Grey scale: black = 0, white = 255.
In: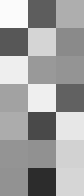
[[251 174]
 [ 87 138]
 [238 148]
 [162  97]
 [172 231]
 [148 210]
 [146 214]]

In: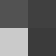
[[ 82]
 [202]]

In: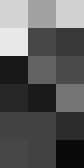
[[211 210]
 [232  56]
 [ 24  75]
 [ 39 116]
 [ 67  44]
 [ 71  10]]

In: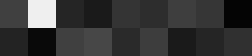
[[64 37 52 62  4]
 [35 64 42 26 48]]

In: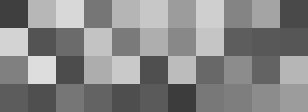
[[ 63 216 181 156 132  73]
 [211 107 122 136  93  86]
 [128  76 201 188 140 182]
 [ 92 118  78  60 126 156]]

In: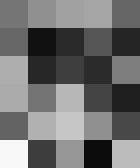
[[117 161 102]
 [103  42  37]
 [174  62 125]
 [170 183  30]
 [ 99 198  72]
 [248 150 188]]
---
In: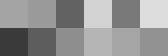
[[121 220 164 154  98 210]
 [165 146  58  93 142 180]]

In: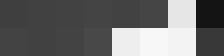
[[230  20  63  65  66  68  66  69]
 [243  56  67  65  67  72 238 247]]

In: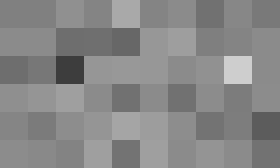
[[135 121 128 128 144 132 169 132 139 113]
 [132 139 139 139 110 111 103 151 158 127]
 [206 139 110 119  61 150 152 151 139 145]
 [124 140 143 149 159 139 113 139 113 140]
 [125  92 133 123 141 149 165 157 141 115]
 [139 114 140 137 131 159 115 159 139 148]]

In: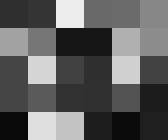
[[107 135  47  53 237 105]
 [176 141 162 118  22  22]
 [208  66  69 214  65  47]
 [ 82  28  69  90  49  48]
 [ 11  31   9 223 196  29]]

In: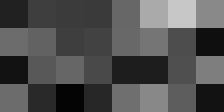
[[199 137  33  62  59  58 103 170]
 [ 77  15 108  98  62  66 104 117]
 [ 79 126  18  88 102  73  29  29]
 [ 93  18 108  41   4  39 111 136]]

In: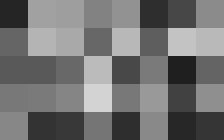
[[ 71 139  37 161 158 130 146  46]
 [195 185 101 180 169 103 184  94]
 [ 31 100  89  89 104 187  72 122]
 [ 65 143 120 122 133 211 120 153]
 [ 39  53 135  51  56 117  46 137]]

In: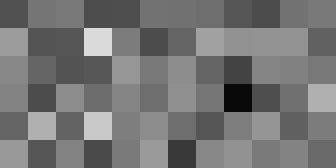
[[114 121  81 117 121  77  78 114 113 110  85  75]
 [147  97 156  84  85 218 124  76 100 161 145 147]
 [129 120 135 101  83  87 150 120 141 100  67 133]
 [112 175 130  75 140 109 133 110 144 118   9  78]
 [ 96 124 101 176  99 200 126 140 110  85 125 149]
 [131 105 153  85 130  74 122 154  57 135 146 122]]
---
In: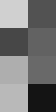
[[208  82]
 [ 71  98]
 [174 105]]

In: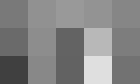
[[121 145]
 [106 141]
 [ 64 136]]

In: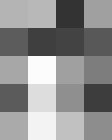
[[180 184]
 [ 92  63]
 [167 252]]

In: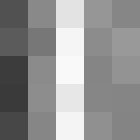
[[ 81 137]
 [ 91 119]
 [ 60 139]]

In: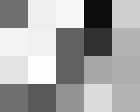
[[111 238]
 [243 240]
 [228 254]]

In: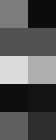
[[124  12]
 [ 82  81]
 [220 174]]
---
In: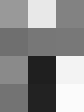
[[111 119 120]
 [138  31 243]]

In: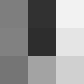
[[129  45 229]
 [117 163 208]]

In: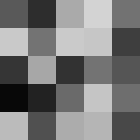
[[201 115 202]
 [ 53 167  50]]

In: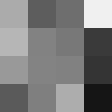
[[182 130 120]
 [153 131 129]]

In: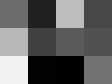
[[184  65  91]
 [242   2   1]]

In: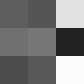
[[112 119  34]
 [ 77  89 251]]

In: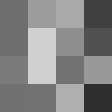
[[110 208 142]
 [123 207 114]]

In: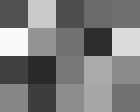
[[250 148 114]
 [ 64  41 119]]
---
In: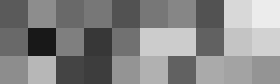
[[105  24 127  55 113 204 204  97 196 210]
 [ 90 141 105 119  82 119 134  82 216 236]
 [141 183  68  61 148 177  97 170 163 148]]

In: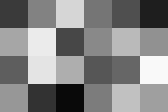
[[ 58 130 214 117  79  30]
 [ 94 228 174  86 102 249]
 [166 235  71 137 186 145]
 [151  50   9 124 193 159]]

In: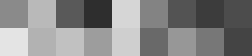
[[228 178 193 157 207 105 151 119  68]
 [138 185  89  46 214 131  83  60  76]]

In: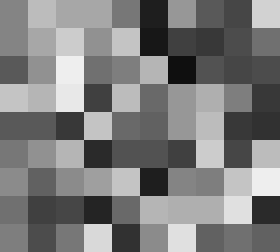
[[ 89 145 238 112 126 181  15  82  70  76]
 [196 181 232  64 188 105 151 175 126  56]
 [132 167 204 145 196  23  64  56  76 112]
 [119 145 181  42  82  82  64 204  70 188]
 [132 188 167 167 119  30 151  89  70 210]
 [139  97 139 159 196  30 132 126 196 238]
 [126  76 119 217  49 139 224  97 112  97]
 [112  64  70  36 105 181 175 175 224  42]
 [ 89  89  56 196 105  97 151 188  56  49]]

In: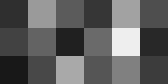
[[ 24  72 169  85 128  60]
 [ 47 154  91  54 162  78]
 [ 66  99  32 106 238  40]]

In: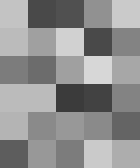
[[187 160 209  73 131]
 [124 108 160 215 167]
 [180 138 152 138 100]
 [ 93 152 124 202 173]
 [195  73  80 145 202]
 [187 187  59  66 131]]

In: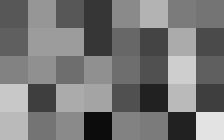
[[200  62 171 164  80  33 186  62]
 [ 95 156 156  54 103  68 171  74]
 [186 116 138  12 130 123  33 227]
 [130 144 110 144 110  80 206  95]
 [ 87 150  87  54 138 179 123 116]]

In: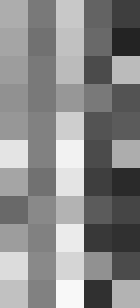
[[193 129 248  48 179]
 [228 129 242  75 173]
 [157 129 235  56  48]
 [165 113 228  62  42]
 [220 137 213 145  75]
 [151 129 206  83  91]
 [173 121 200  99  62]
 [165 113 193 105  35]
 [157 121 187  75 187]
 [105 137 179  91  69]
 [145 121 151 121  83]]
